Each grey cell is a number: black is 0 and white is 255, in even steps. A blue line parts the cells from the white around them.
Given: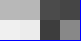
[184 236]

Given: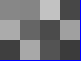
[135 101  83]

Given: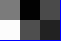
[123  78]

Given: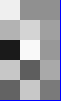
[239 212 152]

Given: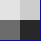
[227  40]

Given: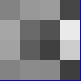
[131 105  64  62]

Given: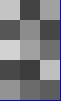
[196 140 111]

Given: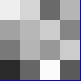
[238 183 152  90]
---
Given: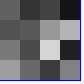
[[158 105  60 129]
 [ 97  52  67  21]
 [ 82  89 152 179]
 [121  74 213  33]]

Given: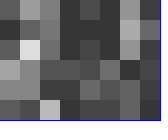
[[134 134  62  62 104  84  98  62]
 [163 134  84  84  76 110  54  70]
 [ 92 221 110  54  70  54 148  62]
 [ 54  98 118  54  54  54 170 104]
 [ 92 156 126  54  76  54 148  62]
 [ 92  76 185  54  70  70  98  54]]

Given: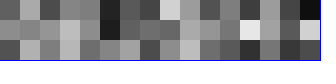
[[ 96 170  76 133 126  35  89  69 209 156  82 126  62 156  69  15]
 [ 82 177 126 183 110 133 162  76 141 189 110  89  49 118  56  76]
 [141 133 149 189 141  29  96 110 103 170 149 118 231 162  89 209]]

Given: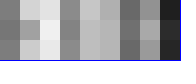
[[125 212 227 139 198 176 105 146  31]
 [125 204 233 139 190 182 105 154  38]
 [118 161 240 131 190 182 112 169  44]]

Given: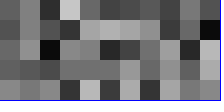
[[104 144  11 136 128  40  67 112 158  40 184]
 [ 96 128  46 198 104  67  75  88  67 120  82]
 [ 96  88  75 112 112 112 152 104 144  96 171]
 [ 82 128  82  52 165 177 165 144  59 104  11]
 [136 120 136  52 184  59 171  52 165 120 136]]

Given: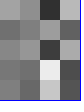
[[163 143  48 185]
 [135 150  61 171]
 [112 127 157  97]
 [127 104 199  84]
 [119 112 236  77]]

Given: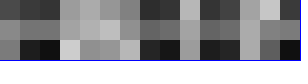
[[123  29  16 205 144 150 183  37  22 156  29  37 171  94  16]
 [ 74  58  52 156 171 150 129  45  52 183  52  66 163 198  58]
 [137 116 116 163 177 190 144 100 108 163 100 108 171 129 123]]
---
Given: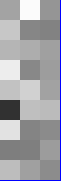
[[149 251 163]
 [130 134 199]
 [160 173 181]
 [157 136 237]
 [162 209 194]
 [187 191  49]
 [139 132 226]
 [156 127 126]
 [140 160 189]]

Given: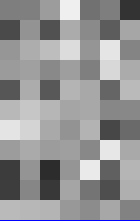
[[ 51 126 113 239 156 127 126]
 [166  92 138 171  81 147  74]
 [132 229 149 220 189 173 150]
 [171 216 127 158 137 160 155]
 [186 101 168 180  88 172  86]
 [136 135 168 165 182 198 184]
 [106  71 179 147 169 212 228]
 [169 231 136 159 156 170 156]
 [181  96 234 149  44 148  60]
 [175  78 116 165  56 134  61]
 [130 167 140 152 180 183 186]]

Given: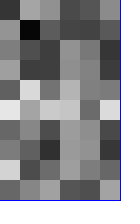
[[139  85  74 145 165  53]
 [ 89  67  69  92   6 148]
 [ 54 120 146  62  79 126]
 [ 60 130 143  63  62 159]
 [123 128 180 115 217  96]
 [219 107 197 202 164 230]
 [ 73 142 156  77 135 103]
 [ 55 146 154  48  96 124]
 [103 125 158 108  76 211]
 [163  79  85 161 134 103]]

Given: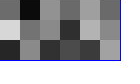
[[106 159 106 146  11 108]
 [137 179  47 138 115 215]
 [162  59  75  49 138  38]]

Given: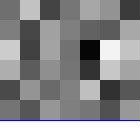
[[ 59 147 167 118  68 194 111]
 [168  91  98 127 161  71 126]
 [195 243   6 114 163  65 204]
 [164 199  50 117 143  92 174]
 [ 87  49 191 129 106 148  74]
 [152  81 118 127 150  86 116]]

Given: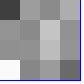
[[173 139 157  63]
 [146 196 138 148]
 [148 188 145 144]
 [106 155 135 250]]

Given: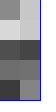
[[199 138]
 [201 216]
 [ 69  79]
 [113 110]
 [132  59]]
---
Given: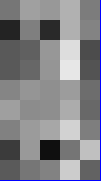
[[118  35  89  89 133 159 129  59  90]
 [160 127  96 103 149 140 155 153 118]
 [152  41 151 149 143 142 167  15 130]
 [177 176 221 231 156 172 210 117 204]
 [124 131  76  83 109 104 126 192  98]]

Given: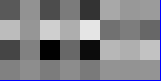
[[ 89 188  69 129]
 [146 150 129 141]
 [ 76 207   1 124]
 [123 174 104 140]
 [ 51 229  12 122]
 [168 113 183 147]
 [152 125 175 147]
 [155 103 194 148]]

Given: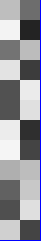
[[190 243 115 227  81  82 236 245 175  97  79 208]
 [109  35 188  60 235 224  47  68 189 200 223  68]]

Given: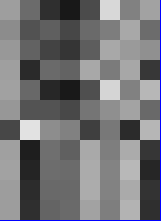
[[158 140 152 159 161 151  71 160 162 157 157]
 [107  82  98  42 104  83 226  30  36  44  47]
 [ 47  95  67 106  39  83 141 111 109 105 100]
 [ 24  71  53  99  25  72 129  96 107 105 106]
 [ 75 106  93 168  79 117  63 169 171 172 162]
 [216 125 168 123 213 143 120 126 131 130 126]
 [129 168 154 167 129 163  43 171 184 170 179]
 [162 108 144  55 183 105 182  54  38  51  47]]

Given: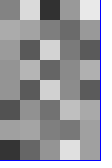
[[131 171 155 148 148  82 160  52]
 [218 163  89 181  90 145 164 102]
 [ 49 126 211 101 209 114 127 148]
 [153 107 122 138 140 191 120 224]
 [233 153  90 176  91 169 160 160]]

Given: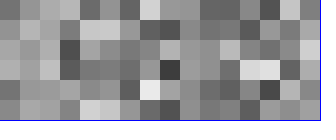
[[115 147 167 176 116 137]
 [149 181 153 161 152 168]
 [172 165 175 191 155 162]
 [183 124  79  91 165 132]
 [107 199 164 120 138 209]
 [147 201 140 124 148 198]
 [100 152 121 110  94 150]
 [210  96 133 151 234 106]
 [152  83 179  61 163  82]
 [149 137 152 156 140 143]
 [101 115 144 144 109 120]
 [100 120 186 111  96 128]
 [136  90 132 216 134  94]
 [ 83 152 113 224  73 155]
 [197 123 138  99 181 142]
 [127 169 207 173 136 160]]
